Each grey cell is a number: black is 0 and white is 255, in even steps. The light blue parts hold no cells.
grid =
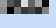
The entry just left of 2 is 141
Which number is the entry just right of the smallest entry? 115
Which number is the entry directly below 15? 128
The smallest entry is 2

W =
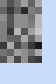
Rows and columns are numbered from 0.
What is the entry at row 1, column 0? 100
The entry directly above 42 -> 158
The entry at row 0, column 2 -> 115
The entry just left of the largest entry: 158
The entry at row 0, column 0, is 127
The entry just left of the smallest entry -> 57
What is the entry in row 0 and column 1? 84
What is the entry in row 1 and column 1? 57
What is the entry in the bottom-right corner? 57
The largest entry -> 197
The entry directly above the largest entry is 184
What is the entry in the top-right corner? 170
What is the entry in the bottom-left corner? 84
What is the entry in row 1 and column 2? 100
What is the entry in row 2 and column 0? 142
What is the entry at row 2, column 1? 84

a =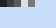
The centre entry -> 90
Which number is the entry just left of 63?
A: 34

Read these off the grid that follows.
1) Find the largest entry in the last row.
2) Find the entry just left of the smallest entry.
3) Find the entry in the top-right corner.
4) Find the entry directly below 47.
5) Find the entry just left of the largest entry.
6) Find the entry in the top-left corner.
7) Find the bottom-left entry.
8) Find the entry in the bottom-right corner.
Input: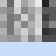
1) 192
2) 234
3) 120
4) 76
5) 192
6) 192
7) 163
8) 76

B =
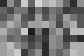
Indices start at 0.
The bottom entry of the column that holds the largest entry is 143
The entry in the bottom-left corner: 158
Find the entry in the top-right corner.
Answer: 143
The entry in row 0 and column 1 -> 143
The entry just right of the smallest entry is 116
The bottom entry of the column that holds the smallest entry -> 101
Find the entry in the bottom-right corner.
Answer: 174
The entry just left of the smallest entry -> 202
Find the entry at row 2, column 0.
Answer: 87
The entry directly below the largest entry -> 116
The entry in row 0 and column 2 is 87
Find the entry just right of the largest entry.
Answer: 174
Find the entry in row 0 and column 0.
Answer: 44
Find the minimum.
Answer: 29
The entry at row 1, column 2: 116
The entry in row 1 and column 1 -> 73
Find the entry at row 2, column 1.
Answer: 116
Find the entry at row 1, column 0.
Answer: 101
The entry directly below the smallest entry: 58

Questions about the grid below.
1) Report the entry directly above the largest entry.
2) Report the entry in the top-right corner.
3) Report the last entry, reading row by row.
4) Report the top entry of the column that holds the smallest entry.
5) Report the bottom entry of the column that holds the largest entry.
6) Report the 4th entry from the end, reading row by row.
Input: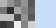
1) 73
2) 88
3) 207
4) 147
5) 238
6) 73

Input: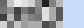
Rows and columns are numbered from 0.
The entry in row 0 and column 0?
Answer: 103
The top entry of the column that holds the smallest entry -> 34
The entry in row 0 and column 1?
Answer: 196
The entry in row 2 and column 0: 63
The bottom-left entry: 209
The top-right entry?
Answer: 183
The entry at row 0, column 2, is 237
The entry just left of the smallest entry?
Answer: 144
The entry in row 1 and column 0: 117
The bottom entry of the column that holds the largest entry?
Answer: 196
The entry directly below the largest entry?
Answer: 63
